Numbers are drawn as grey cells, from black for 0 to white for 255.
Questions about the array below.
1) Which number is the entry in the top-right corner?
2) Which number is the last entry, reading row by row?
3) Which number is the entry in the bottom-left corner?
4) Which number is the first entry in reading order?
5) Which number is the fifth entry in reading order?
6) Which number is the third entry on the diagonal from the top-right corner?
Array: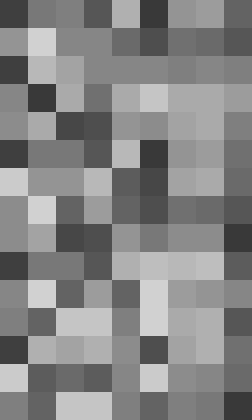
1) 99
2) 57
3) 127
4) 63
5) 176
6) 127

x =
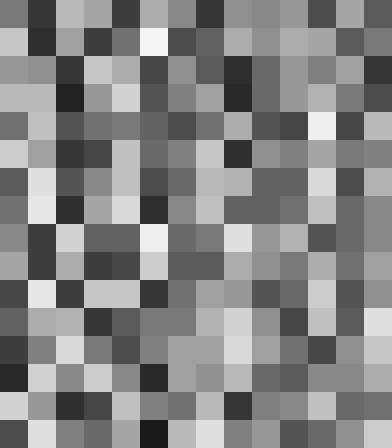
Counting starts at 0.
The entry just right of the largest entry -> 76
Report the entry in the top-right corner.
90
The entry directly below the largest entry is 70
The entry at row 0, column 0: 121
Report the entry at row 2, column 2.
54
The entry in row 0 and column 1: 54
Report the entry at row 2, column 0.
152
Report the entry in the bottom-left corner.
76
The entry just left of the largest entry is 113
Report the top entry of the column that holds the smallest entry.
172
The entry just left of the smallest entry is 166
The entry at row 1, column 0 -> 198
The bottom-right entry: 204
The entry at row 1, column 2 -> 160
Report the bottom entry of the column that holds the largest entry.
26
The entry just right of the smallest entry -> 185
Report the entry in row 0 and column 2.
185

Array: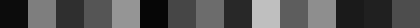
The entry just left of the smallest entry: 149
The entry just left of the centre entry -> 70
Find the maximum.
191

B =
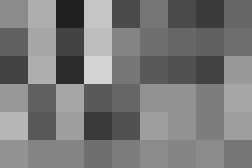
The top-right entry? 103
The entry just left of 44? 174
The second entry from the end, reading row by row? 139
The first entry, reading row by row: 139
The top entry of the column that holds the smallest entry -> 32
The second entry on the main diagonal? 166
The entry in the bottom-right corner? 118
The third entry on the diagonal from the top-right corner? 81
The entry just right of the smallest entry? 197
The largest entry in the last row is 146
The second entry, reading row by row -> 174
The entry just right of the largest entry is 118
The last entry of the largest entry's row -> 152
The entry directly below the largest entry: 89
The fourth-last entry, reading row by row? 139
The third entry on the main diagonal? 44

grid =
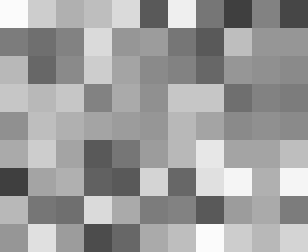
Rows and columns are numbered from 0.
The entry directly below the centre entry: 156
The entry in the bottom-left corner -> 150
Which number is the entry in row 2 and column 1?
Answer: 103
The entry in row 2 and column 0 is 184
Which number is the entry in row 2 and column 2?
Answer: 138
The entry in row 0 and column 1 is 205
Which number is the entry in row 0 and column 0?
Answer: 251
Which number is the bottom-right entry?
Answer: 212
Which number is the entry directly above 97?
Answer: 89
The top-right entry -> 70
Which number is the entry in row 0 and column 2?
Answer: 176
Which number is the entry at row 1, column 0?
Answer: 124
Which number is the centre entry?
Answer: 150
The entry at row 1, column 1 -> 111
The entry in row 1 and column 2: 130

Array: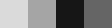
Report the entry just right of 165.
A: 22
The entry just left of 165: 218

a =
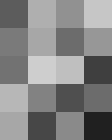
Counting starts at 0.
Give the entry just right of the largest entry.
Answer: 191
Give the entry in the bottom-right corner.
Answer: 32
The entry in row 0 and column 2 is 145
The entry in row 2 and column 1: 206
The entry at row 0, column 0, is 92
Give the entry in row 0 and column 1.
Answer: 175
